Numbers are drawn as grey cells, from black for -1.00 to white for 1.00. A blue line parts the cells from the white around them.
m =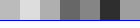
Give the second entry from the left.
0.73
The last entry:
0.25
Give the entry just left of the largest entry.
0.47

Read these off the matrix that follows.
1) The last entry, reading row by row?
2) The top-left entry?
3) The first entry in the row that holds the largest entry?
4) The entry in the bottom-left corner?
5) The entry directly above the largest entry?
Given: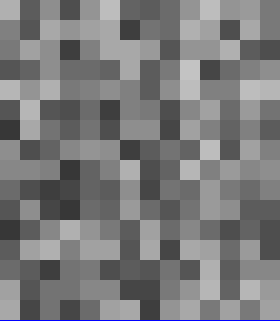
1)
0.26
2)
0.38
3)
-0.33
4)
0.32
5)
0.16

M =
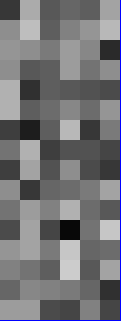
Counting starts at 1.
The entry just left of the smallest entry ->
-0.46
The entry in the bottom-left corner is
0.22
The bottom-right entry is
-0.46
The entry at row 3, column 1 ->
0.17
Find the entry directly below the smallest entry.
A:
0.55
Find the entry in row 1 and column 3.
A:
-0.31
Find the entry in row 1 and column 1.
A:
-0.57
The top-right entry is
0.28
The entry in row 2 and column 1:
0.11
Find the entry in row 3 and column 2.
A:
0.11
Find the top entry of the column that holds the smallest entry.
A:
-0.20
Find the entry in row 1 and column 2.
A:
0.34
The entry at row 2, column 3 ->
-0.26
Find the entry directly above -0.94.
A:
0.39
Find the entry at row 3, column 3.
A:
-0.04
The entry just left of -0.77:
-0.51
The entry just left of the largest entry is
-0.26

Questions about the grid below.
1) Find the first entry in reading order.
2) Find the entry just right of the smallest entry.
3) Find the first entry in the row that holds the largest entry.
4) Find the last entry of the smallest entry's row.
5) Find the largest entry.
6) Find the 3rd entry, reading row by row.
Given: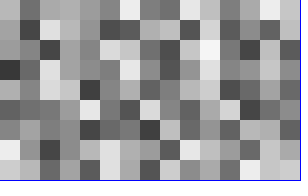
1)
0.44
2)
-0.18
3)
0.22
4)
0.10
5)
0.92
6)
0.33

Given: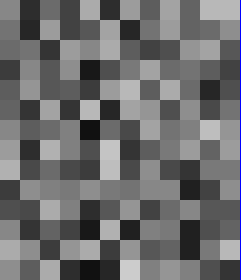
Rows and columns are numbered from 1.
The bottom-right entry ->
-0.59
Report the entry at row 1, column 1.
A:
0.06
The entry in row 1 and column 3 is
-0.16
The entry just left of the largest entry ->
-0.70
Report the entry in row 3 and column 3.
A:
-0.59
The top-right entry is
0.44
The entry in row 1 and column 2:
-0.65
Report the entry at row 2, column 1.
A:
-0.10
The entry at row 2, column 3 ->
0.22
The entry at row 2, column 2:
-0.70
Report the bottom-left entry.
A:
0.11
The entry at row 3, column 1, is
-0.16
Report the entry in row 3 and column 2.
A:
-0.10
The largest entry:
0.60

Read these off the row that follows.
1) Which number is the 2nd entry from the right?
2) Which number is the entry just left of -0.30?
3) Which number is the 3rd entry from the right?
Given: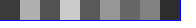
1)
0.01
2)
0.59
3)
-0.20

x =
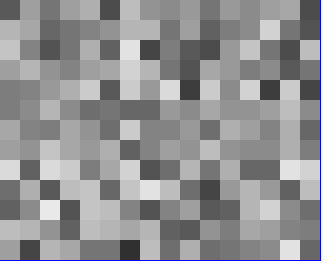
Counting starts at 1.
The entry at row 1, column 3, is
-0.08
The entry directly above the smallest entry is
0.31
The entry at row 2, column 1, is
0.42
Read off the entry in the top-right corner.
-0.40
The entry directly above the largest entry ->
-0.30
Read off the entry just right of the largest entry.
-0.35
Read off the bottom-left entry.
0.25
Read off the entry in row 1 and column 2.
0.25
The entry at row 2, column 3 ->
-0.19
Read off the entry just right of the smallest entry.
0.48
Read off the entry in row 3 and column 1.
0.54
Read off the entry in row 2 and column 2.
0.31
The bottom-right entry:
-0.19
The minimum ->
-0.62
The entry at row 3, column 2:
0.03
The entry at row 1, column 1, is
-0.30
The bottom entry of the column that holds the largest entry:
0.42

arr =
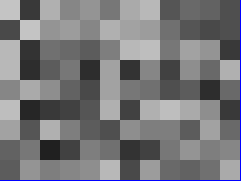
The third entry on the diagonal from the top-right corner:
0.27
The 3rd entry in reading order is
0.38
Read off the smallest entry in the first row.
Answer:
-0.55
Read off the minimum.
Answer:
-0.75
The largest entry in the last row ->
0.44
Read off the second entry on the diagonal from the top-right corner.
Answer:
-0.43
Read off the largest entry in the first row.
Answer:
0.54
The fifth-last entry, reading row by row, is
0.22
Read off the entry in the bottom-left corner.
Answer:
-0.28
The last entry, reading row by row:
0.33
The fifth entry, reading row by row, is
0.16
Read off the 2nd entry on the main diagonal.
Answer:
0.54
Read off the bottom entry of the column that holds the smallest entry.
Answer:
-0.01
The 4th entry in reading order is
0.05
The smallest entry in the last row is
-0.43
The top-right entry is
-0.38
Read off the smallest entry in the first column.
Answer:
-0.43
